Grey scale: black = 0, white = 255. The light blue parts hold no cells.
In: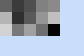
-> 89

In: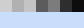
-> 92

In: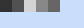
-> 211

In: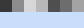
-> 184

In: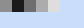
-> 110

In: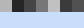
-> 119

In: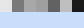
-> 159

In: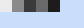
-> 58
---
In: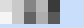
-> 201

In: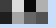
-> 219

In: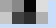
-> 136

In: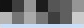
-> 62

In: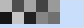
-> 78

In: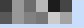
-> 152

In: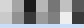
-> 165
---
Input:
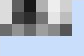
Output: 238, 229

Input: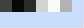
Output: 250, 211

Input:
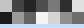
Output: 245, 224

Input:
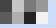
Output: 242, 198

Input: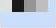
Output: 223, 189

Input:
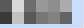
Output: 217, 194

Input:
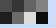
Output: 220, 130

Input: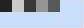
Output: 202, 148
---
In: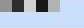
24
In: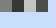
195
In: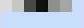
143
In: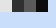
90
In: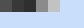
139
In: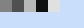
16
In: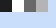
105
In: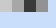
58
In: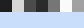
250
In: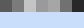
113
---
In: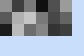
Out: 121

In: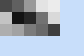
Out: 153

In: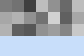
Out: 63

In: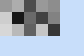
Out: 77

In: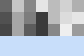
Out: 135

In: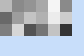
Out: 148

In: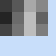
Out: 168
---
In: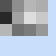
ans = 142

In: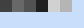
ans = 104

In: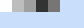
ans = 189

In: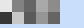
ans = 130

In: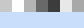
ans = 254

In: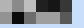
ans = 138
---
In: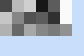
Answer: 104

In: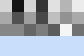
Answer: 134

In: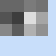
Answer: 92

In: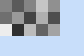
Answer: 48

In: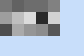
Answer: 170

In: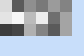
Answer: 69

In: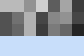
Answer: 102
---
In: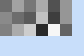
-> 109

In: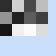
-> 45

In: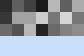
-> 44

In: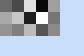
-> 105

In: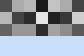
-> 79

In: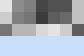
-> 227

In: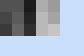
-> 82
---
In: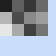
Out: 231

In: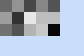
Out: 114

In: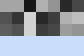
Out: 94

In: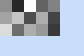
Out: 220

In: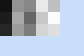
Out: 38

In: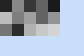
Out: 117
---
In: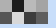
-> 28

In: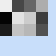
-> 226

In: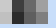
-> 62

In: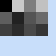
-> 33

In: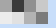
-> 58

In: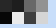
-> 30
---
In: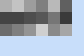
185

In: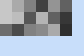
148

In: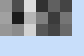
96

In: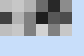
40

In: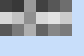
87

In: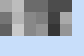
76

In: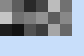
188
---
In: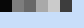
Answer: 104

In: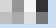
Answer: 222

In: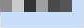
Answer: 51

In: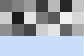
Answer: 68

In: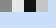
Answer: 19

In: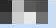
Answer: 230

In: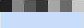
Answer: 87
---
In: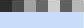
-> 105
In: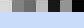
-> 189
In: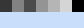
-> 148
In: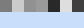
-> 154
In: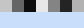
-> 231
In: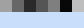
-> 85
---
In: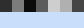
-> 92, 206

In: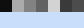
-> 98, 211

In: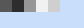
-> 150, 241

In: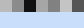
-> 166, 196

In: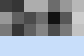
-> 108, 204

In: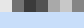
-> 82, 231
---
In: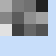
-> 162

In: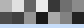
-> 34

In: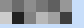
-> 62

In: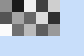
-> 46

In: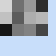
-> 183

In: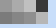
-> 182
